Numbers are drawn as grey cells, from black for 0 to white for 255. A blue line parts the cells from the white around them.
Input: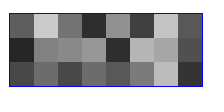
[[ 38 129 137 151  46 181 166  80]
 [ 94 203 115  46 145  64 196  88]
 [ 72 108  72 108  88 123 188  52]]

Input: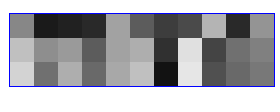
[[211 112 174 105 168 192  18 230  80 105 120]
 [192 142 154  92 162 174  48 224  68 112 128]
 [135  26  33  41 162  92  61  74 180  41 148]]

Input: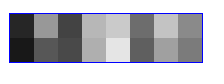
[[ 24  87  73 175 229  95 160 123]
 [ 38 152  67 183 202 109 195 138]]

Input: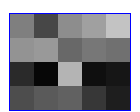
[[ 42   7 180  15  22]
 [127  71 141 160 195]
 [147 153 104 119 112]
 [ 77  90  97  55  30]]

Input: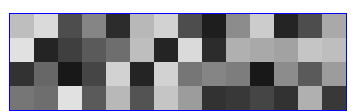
[[118 110 225  90 184  83 197 156  50  56  69  50 176  56]
 [190 218  77 133  44 184 210  77  30 140 204  36  77 169]
 [225  36  63  90 110 190  36 218  44 176 169 162 197 190]
 [ 50 103  24  69 210  36 210 118 133 125  24 140  90 156]]

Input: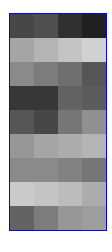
[[165 180 196 209]
 [202 196 188 172]
 [151 165 172 180]
 [ 99 124 151 158]
 [138 138 130 118]
 [ 86  71 118 144]
 [138 124 111  86]
 [ 55  55  99  92]
 [ 71  79  48  32]]
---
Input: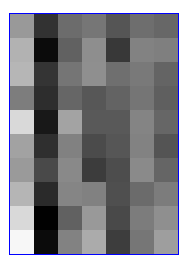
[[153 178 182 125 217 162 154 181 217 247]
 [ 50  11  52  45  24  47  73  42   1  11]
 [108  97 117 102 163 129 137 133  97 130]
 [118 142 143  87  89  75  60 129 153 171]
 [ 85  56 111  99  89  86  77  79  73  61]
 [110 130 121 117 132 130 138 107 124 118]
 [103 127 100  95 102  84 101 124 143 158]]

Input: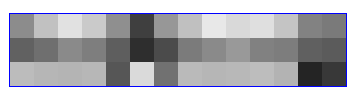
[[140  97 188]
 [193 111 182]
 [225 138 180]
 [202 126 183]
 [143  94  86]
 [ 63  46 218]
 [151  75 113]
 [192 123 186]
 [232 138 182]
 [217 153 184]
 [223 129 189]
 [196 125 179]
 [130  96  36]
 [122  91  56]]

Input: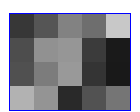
[[ 55  77  80 178]
 [ 85 145 124 148]
 [130 150 153  41]
 [110  59  52  82]
 [200  26  25 117]]

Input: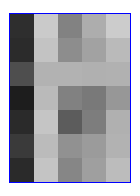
[[ 46  43  78  29  42  58  42]
 [202 195 178 186 197 187 196]
 [130 141 178 129  92 145 134]
 [173 162 176 121 125 155 159]
 [204 186 177 151 176 178 188]]

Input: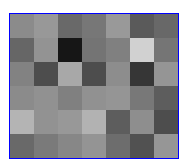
[[139 102 130 139 180 105]
 [152 147  77 145 146 122]
 [105  22 168 128 152 135]
 [119 116  77 145 178 148]
 [153 128 141 149  93 109]
 [ 90 209  54 120 142  81]
 [104 117 149  93  77 150]]

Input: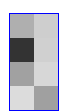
[[175  51 161 220]
 [206 208 215 160]]

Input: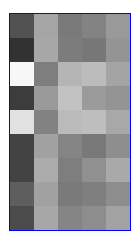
[[ 82  50 247  60 225  67  67  94  75]
 [165 167 126 154 130 161 172 161 167]
 [122 124 181 194 186 132 126 122 133]
 [131 119 188 155 190 121 144 127 141]
 [153 148 164 148 168 142 169 141 162]]
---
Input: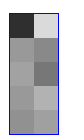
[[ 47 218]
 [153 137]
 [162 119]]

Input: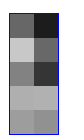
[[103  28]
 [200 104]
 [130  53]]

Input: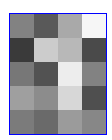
[[130  89]
 [ 58 204]
 [119  82]]

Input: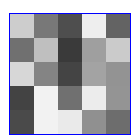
[[205 120]
 [112 191]
 [215 132]]

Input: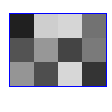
[[ 32 206]
 [ 83 151]
 [149  78]]

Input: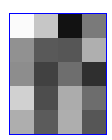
[[251 198]
 [145  89]
 [141  65]]
